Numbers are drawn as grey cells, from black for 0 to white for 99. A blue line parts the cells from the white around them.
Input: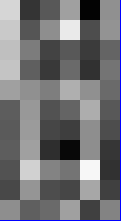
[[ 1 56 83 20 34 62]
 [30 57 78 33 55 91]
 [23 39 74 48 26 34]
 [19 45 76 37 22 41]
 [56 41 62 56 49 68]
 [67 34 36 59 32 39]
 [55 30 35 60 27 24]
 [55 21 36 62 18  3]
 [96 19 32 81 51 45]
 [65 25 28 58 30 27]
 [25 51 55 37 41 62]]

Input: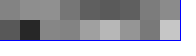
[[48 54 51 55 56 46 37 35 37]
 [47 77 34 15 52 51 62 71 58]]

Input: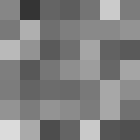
[[79 48 52 20 39 36 45]
 [53 57 47 68 43 49 53]
 [38 35 72 57 35 43 64]
 [40 64 49 34 46 55 61]
 [65 55 48 39 42 41 47]
 [65 44 57 48 57 54 48]
 [33 31 85 66 30 39 78]]

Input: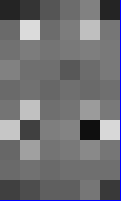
[[50 14 14 20 33 42]
 [74 46 41 85 42 48]
 [49 47 44 48 45 47]
 [42 47 50 43 43 34]
 [41 43 41 44 40 43]
 [60 47 45 75 43 45]
 [ 6 84 77 25 49 51]
 [53 46 40 62 45 47]
 [43 43 41 44 41 43]
 [46 22 25 30 37 37]]

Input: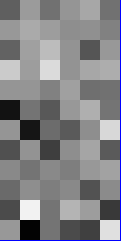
[[65 44 37 60 44 58]
 [56 50 59 66 61 55]
 [33 59 38 62 73 57]
 [65 67 79 61 85 57]
 [43 44 58 58 50 62]
 [68 45  7 45 34 59]
 [55 84 58  8 42 35]
 [64 35 31 57 24 55]
 [59 63 53 45 53 49]
 [32 54 41 55 49 53]
 [61 22 29 94 45 70]
 [25 87 59  1 45 29]]

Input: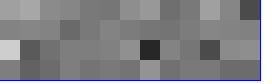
[[52 29 62 65 54 52 47 46 55 59 43 47 62]
 [51 50 51 52 51 41 47 51 48 46 45 48 52]
 [54 55 80 35 44 49 49 50 56 15 51 46 29]
 [42 42 49 38 42 49 45 47 45 57 44 47 47]]
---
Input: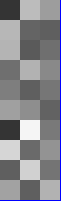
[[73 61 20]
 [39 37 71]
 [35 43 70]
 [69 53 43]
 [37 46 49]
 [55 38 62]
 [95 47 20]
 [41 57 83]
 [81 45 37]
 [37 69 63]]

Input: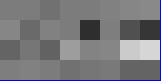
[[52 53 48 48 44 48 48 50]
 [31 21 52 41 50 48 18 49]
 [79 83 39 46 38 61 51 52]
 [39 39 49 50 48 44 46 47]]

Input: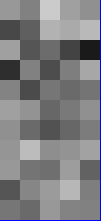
[[62 56 59 50 79]
 [66 72 28 37 69]
 [26 10 62 33 42]
 [49 65 18 50 30]
 [41 45 51 29 46]
 [47 56 62 57 40]
 [40 48 56 41 32]
 [57 63 58 73 55]
 [61 38 59 45 43]
 [71 49 33 52 60]
 [51 50 46 41 59]]

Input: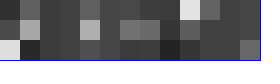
[[25 27 19 37 23 25 37 27 28 24 23 88 38]
 [25 27 29 65 23 25 68 27 44 41 21 36 25]
 [25 40 86 16 23 25 31 27 23 24 14 21 25]]

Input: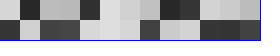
[[79 73 83 16 73 72 19 86 81 75 16 21 82]
 [20 26 21 81 26 27 84 86 83 25 79 82 21]]

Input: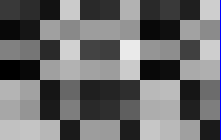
[[12 80 22 17  7 79 16 18 69 16 22]
 [63 54  3  8 62 53 61 61 58  3  6]
 [25 80 50 46 16 81 26 24 91 58 55]
 [66 68  0  3 62 69 63 61 79  3  5]
 [ 8 42 70 63  8 40 12 14 18 72 73]
 [12 49 65 58 10 49 16 18 37 67 68]
 [62 10 75 76 71 10 61 60 11 77 72]]

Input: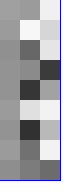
[[60 93 62]
 [96 83 60]
 [40 89 56]
 [54 23 57]
 [21 63 57]
 [87 94 60]
 [19 72 57]
 [44 94 60]
 [48 42 55]]

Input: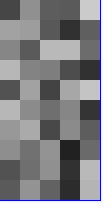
[[35 79 27 56 36]
 [19 37 63 61 34]
 [72 42 52 35 72]
 [30 19 71 51 49]
 [65 76 32 63 26]
 [52 20 71 54 43]
 [54 36 59 66 28]
 [13 41 55 44 57]
 [19 72 32 43 56]
 [17 70 35 57 38]]

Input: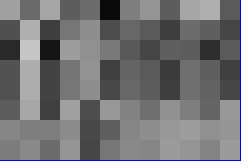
[[68 35 62 41 64 36 42  4 49 58 36 64]
 [37 27 31 68 24 46 55 30 40 35 24 42]
 [18 35 16 77  8 61 56 47 34 27 37 36]
 [37 25 32 67 26 45 57 25 39 35 23 43]
 [38 27 32 67 26 46 55 28 40 36 24 43]
 [39 59 36 65 25 62 30 59 50 43 56 49]
 [56 58 52 49 49 54 28 37 52 55 59 61]
 [51 60 48 53 42 58 27 46 53 52 60 58]]
